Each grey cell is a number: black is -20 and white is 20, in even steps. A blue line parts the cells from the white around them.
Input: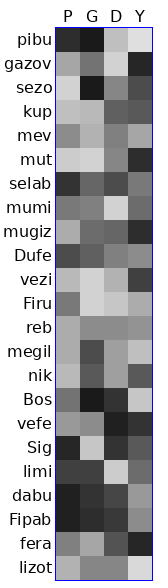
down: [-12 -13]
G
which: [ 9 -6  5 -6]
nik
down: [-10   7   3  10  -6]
Y
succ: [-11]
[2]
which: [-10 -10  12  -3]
limi

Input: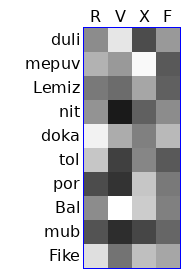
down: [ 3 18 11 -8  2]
R
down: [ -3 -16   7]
V
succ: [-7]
[-13]
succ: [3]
[-16]

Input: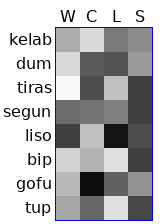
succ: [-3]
[-2]
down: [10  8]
C
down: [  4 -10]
S
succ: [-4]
[15]

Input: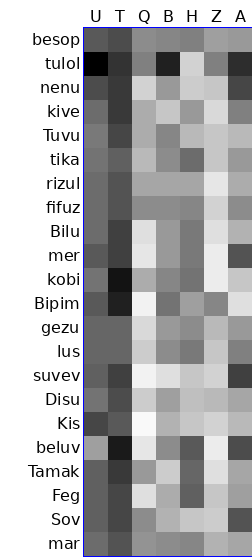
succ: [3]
[2]
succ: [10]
[9]
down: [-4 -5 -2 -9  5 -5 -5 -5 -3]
U
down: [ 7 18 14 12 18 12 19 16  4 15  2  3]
Q

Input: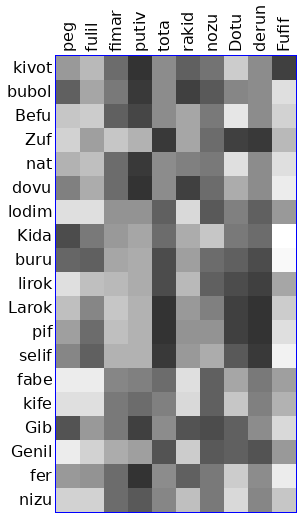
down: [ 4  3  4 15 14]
rakid
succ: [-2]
[12]
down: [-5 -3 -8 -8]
tota
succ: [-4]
[-5]
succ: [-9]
[2]
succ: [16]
[2]
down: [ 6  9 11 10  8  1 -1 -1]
fimar

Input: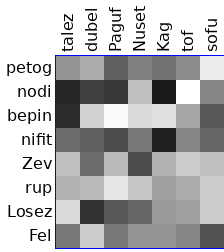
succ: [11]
[5]
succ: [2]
[17]
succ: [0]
[-2]
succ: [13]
[19]

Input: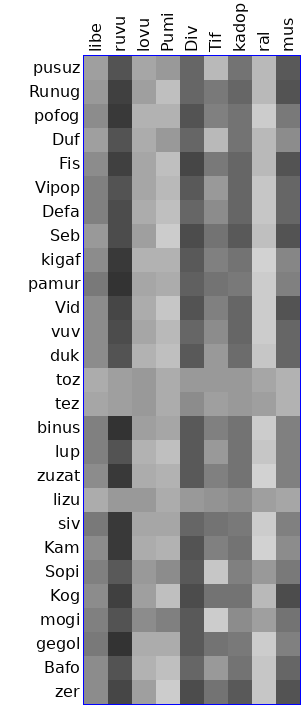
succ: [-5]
[-2]
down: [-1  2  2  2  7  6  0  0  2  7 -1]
libe
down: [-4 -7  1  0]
mus
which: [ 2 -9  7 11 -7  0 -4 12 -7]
Vid
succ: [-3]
[11]
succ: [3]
[2]

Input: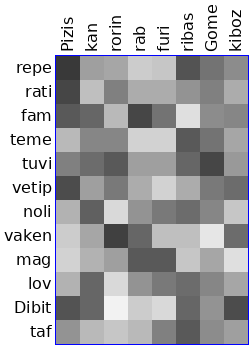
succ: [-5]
[14]
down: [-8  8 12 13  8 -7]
Pizis
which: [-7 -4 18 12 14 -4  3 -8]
Dibit

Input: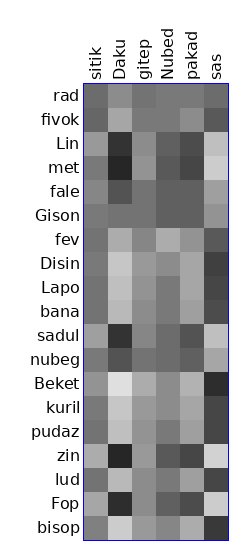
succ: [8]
[-13]
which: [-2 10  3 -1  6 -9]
Lapo
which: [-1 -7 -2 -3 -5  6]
nubeg
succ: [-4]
[6]
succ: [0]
[12]
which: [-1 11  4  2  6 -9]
kuril
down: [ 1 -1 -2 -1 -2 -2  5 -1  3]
sitik

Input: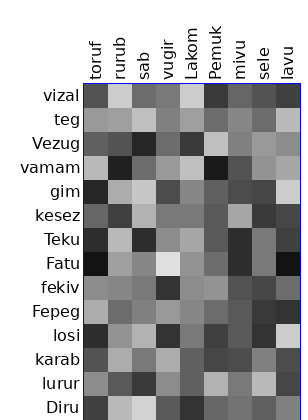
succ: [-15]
[-3]
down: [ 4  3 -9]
sele
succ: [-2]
[-5]

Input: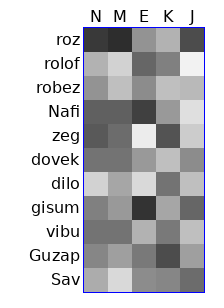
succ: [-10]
[4]
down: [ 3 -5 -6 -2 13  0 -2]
N
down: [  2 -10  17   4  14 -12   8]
E
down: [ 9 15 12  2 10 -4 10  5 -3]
J
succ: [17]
[-7]
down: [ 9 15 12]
J
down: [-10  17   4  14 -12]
E

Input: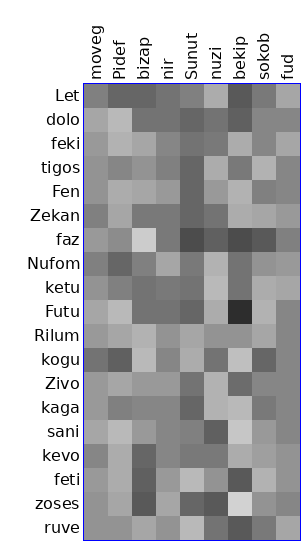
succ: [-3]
[1]
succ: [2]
[12]
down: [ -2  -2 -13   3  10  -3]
bekip
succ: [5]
[3]

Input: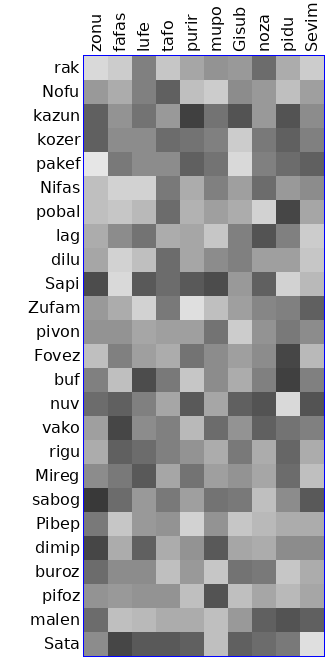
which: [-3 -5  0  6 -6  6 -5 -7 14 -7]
nuv
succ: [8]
[5]
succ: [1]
[0]
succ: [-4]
[7]

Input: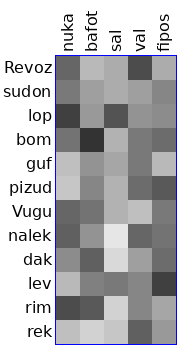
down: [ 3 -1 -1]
val
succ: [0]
[-1]

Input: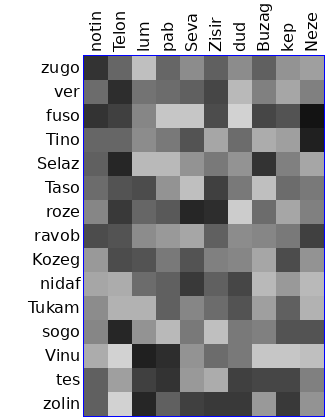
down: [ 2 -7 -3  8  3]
lum
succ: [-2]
[-3]
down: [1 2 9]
lum
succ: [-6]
[-14]
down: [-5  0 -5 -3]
Zisir

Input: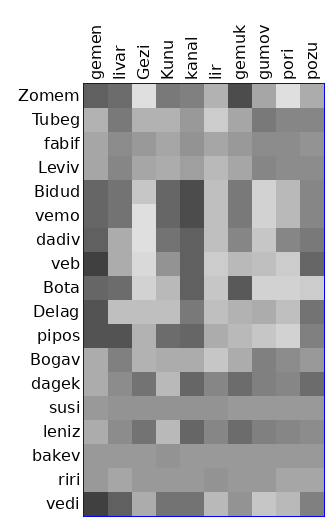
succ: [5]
[9]
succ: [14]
[3]

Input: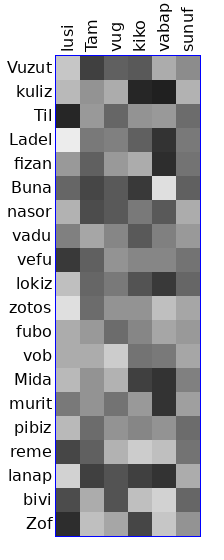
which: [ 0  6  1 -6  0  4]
vadu
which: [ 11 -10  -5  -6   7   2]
Vuzut
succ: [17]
[-1]
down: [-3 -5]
Tam

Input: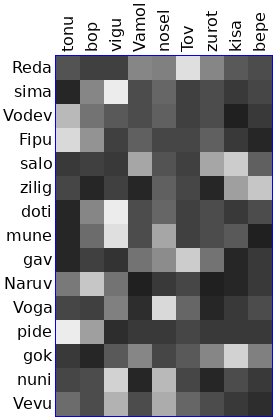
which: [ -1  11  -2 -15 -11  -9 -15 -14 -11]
Naruv
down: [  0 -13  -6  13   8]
vigu
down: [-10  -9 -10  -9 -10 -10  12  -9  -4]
Tov
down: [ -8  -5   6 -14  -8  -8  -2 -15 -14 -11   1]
zurot
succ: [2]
[12]
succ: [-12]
[-2]
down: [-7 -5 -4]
nosel

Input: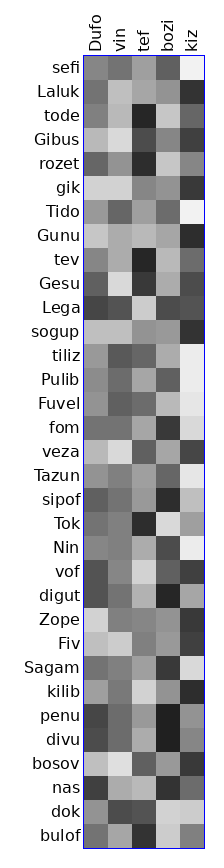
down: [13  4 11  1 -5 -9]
Dufo
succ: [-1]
[13]
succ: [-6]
[-4]
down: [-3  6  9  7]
bozi
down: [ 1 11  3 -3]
bozi
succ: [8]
[-14]
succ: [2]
[-3]

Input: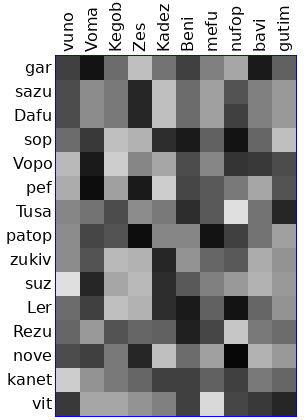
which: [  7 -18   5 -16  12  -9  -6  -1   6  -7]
pef
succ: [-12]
[-11]
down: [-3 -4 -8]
vuno
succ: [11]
[-1]
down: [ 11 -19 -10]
nufop

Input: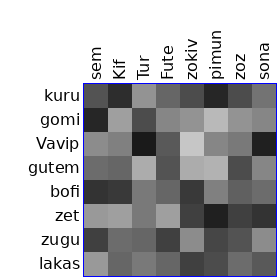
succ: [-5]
[-3]
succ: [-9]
[-7]
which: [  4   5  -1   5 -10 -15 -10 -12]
zet

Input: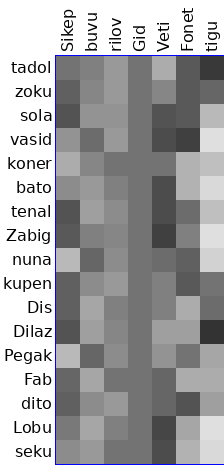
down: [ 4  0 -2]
rilov
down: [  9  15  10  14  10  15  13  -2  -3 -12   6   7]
tigu
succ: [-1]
[6]
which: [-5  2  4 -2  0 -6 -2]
kupen

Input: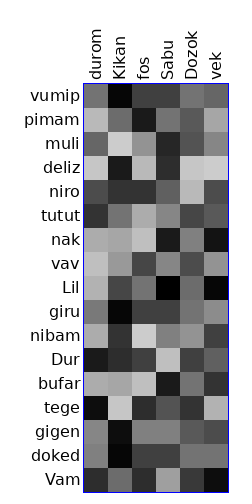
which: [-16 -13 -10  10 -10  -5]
Dur
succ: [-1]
[-19]
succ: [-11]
[-18]
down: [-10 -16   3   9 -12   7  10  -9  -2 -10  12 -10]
fos

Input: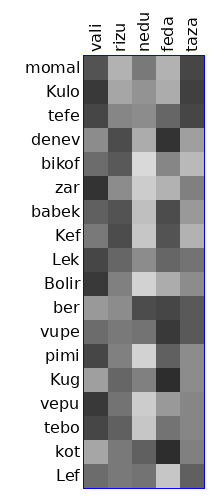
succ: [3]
[7]
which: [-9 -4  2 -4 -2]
Lek
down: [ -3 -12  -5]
vali
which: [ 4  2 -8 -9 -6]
ber
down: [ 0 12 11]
nedu

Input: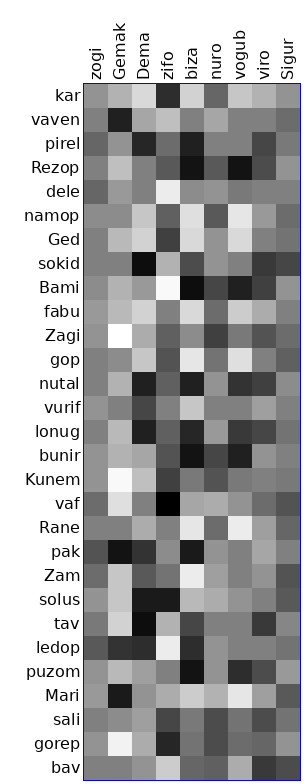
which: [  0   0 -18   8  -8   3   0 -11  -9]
sokid
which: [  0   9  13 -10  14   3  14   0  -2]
Ged
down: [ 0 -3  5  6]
viro
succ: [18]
[7]
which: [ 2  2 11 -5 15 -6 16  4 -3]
namop
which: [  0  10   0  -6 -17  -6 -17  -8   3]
Rezop

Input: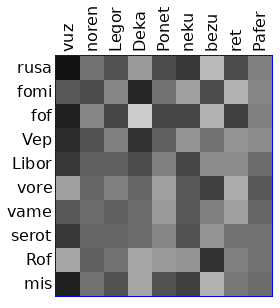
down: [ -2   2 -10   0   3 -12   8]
bezu
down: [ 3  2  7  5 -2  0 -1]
ret
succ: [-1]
[-3]
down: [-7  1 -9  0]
Legor

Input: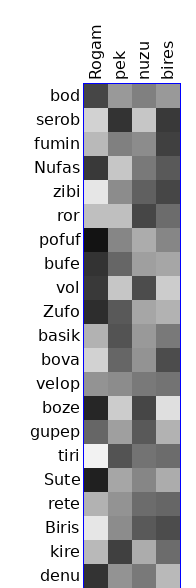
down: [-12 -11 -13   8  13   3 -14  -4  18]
Rogam
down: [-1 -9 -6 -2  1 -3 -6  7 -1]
nuzu
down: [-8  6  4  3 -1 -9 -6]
nuzu
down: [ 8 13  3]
Rogam
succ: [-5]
[-9]
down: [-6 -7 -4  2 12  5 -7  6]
pek

